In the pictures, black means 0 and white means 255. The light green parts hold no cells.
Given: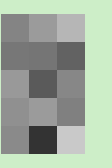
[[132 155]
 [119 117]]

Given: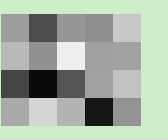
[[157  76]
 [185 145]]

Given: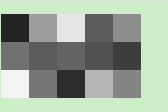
[[ 35 158]
 [113  91]]

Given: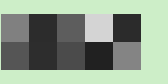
[[128  44]
 [ 85  45]]

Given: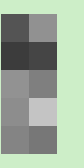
[[ 84 145]
 [ 60  69]]

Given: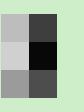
[[189  62]
 [208   8]]
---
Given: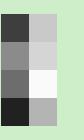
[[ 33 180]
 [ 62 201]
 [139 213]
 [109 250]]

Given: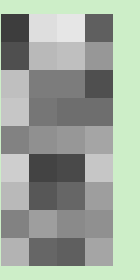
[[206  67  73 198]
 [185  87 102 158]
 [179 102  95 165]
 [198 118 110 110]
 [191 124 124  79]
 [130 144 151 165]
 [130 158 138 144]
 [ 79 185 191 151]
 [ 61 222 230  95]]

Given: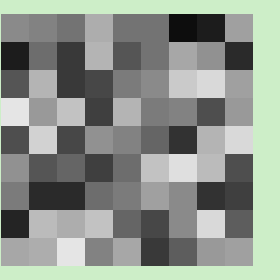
[[123  42  42 109 123 160 138  50  63]
 [145  85 101  63 109 194 223 187  78]
 [ 28 109  57 180  85 115 167 145  42]
 [138 130 115 173 115 115  13  28 160]
 [229 153 194  63 180 123 130  78 153]
 [167 173 229 130 167  57  93 153 160]
 [ 85 180  57  71 123 138 202 217 160]
 [ 36 187 173 194 101  71 138 217  93]
 [ 78 210  71 145 130 101  50 180 217]]

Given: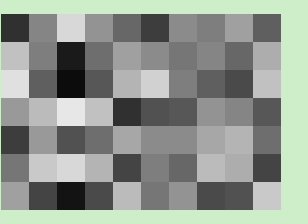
[[160  68  19  74 187 118 147  74  81 201]
 [224  95  12  87 180 209 126  95  74 193]
 [193 126  26 110 160 139 118 133 103 173]
 [ 48 133 216 147 103  61 139 126 160  95]
 [ 61 153  81 110 167 139 139 167 180 110]
 [153 187 231 193  48  81  87 147 133  87]
 [118 201 216 180  68 126 103 187 173  68]]

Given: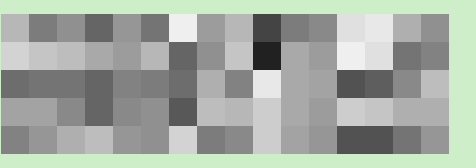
[[109 116 116 101 130 124 109 175 130 232 169 163  82  94 137 189]
 [183 124 144 101 150 116 239 156 183  68 124 137 224 232 175 144]
 [130 150 175 189 150 144 211 124 137 205 163 150  82  82 116 150]
 [163 163 137 101 137 144  88 189 183 205 169 156 205 197 175 175]
 [211 197 189 169 156 183 101 144 197  33 169 156 239 224 116 130]]

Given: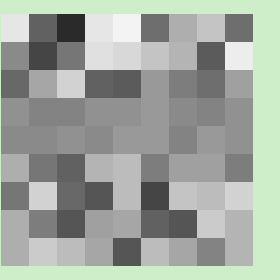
[[138  69 118 224 216 196 180  91 237]
 [230  97  42 230 243 110 174 196 110]
 [174 118  97 180 188 125 160 160 125]
 [174 125  85 160 166  97  85 203 180]
 [145 131 131 145 145 153 138 131 145]
 [138 138 145 138 153 153 131 153 145]
 [104 166 210  97  91 153 125 110 160]
 [174 203 188 166  85 188 166 131 180]
 [118 210 104  85 188  69 196 188 210]]

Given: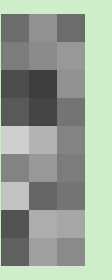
[[ 77  62 145]
 [ 89  69 116]
 [194 102 116]
 [124 138 152]
 [108 145 108]
 [131 152 124]
 [ 96 160 138]
 [ 83 173 166]
 [207 179 131]]

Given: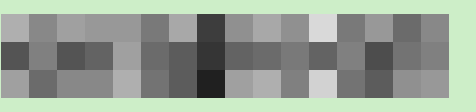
[[160 107 136 136 175 115  92  32 160 175 128 210 115  92 144 152]
 [ 84 128  84  99 160 107  92  53  99 107 121  99 128  77 115 128]
 [175 136 160 152 152 121 168  61 144 168 144 217 121 152 107 136]]

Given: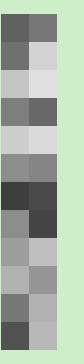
[[141  68]
 [ 62  74]
 [126 104]
 [ 97 119]
 [141 133]
 [177 149]
 [119 177]
 [ 82 184]
 [157 191]
 [112 211]
 [205 218]
 [197 224]]
